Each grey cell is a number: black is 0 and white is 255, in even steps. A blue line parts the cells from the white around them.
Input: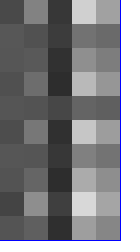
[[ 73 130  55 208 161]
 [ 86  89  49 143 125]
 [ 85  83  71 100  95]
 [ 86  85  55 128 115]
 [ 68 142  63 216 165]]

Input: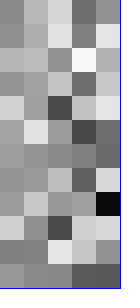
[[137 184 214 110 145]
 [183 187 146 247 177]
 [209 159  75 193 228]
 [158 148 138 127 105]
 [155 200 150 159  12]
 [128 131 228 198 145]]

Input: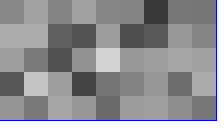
[[135 162 132 161 134 132  57 119 118]
 [158 122  81 145 211 152 158 165 161]
 [149 120 165 151 105 155 159 142 119]]

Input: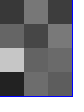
[[ 56 119  61]
 [198  99 106]]

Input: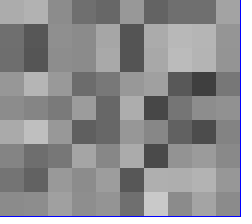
[[172 178 140 111 103 152  99 111 111 163]
 [110  85 141 139 169  84 168 187 180 148]
 [140 133 122 156 103 173  71 117 141 145]
 [132 110 119 165 135 171  74 147 155 137]
 [139 141 160 142 148 111 201 139 164 139]]

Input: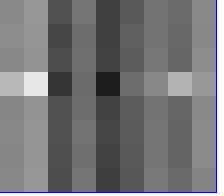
[[138 150  81 116  65  89 114 108 138]
 [135 147  78 112  66  93 118 102 141]
 [133 146  82 109  67  92 114 102 138]
 [133 148  79 111  66  89 117  99 140]]

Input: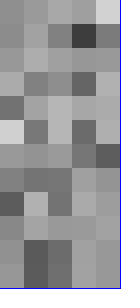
[[143 154 168 159 210]
 [152 173 160 151 153]
 [114 163 182 167 171]
 [153 147 154 118  93]
 [ 92 177 115 170 157]
 [145  90 108 161 152]]
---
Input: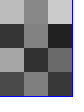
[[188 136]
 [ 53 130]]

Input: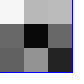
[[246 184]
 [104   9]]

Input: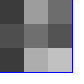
[[ 59 157]
 [ 78 111]]

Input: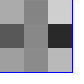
[[171 132]
 [ 88 136]]

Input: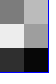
[[124 187]
 [237 158]]

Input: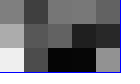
[[127  63]
 [172  87]]

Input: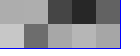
[[173 174]
 [199 109]]

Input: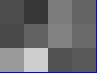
[[77 54]
 [73 98]]
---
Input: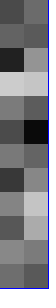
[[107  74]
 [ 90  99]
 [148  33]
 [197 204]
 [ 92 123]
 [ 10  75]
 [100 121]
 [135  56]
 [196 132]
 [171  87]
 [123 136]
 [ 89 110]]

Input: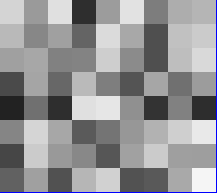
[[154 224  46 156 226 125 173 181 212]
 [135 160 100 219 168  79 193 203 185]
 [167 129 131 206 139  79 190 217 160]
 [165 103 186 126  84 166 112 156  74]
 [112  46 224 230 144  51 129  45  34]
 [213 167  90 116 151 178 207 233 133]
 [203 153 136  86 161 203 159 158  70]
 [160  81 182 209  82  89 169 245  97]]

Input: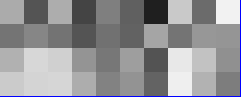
[[ 84 173  68 127  96  31 201 107 242 171]
 [134 115  84 113  98 165 116 151 149 116]
 [215 208 148 119 158  83 232 194 144 177]
 [212 214 173 130 147  99 239 178 125 203]]

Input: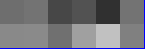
[[115  71  82  48 115 110]
 [138 112 160 193 128 137]]

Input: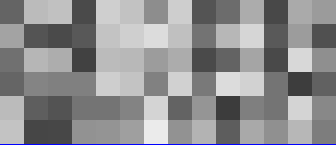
[[187 193  74 207 194 141 206  84 108 172  72 170 155 100]
 [ 84  74  88 195 207 220 192 115 183 214  89 156  80 163]
 [182 173  65 187 184 156 172  74  99 165  73 216 143 112]
 [132 128 128 206 195 129 209 121 220 210 116  61  97 101]
 [ 94  83 116 116 131 212  99 149  60 127 116 212 136 187]
 [ 70  71 146 148 159 235 146 179  93 169 144 183 125 195]]

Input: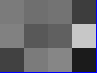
[[111 115  61 123]
 [ 88  96 199 129]
 [123 134  27  65]]

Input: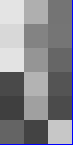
[[175 116 228]
 [131 117 216]
 [149 102 227]
 [179  84  73]
 [160  75  63]
 [ 67 199 100]]
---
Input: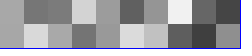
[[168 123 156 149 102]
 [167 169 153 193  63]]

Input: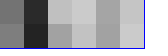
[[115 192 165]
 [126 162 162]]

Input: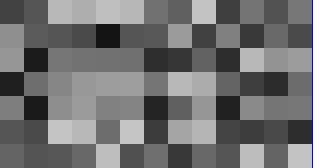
[[ 66 184 191 113 195 116 119]
 [143  85  20  88  65  57  74]
 [150 118 113  46  98 184 156]
 [ 31 134 157 117 172  62 108]
 [126 142 129  36 150 138 119]
 [ 85 196 109  60 181  61  45]
 [100  87 190 111 104 189 195]]

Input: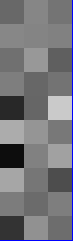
[[104 116]
 [135 129]
 [112  95]
 [126 115]
 [ 40 202]
 [172 120]
 [ 13 161]
 [166  77]
 [124 126]
 [ 51 109]]

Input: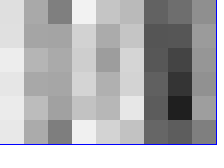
[[223 127 197  98 143]
 [224 164 171  85 155]
 [237 170 157  87 150]
 [230 166 176  96 145]
 [235 161 183  92 158]
 [232 126 211 102 127]]

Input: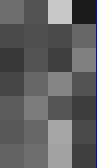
[[110 200]
 [ 74  75]
 [ 57  62]
 [ 70 132]
 [ 92  86]
 [ 88 166]
 [ 99 161]]

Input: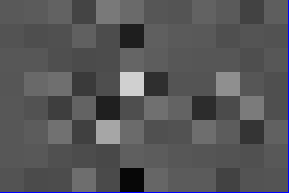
[[ 89  98 121  86  98  66]
 [ 83  80  76  95  89  84]
 [ 87  79  76  93  86  78]
 [ 86 111  78  47  84  86]
 [ 87  62  31 112  44 123]
 [ 87 113 166  80 110  52]
 [ 87  80  72  92  85  80]
 [ 83  76  74 102  91  83]]

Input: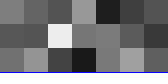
[[126  83  30  83]
 [ 87 237 123  57]
 [113  67 121  95]]
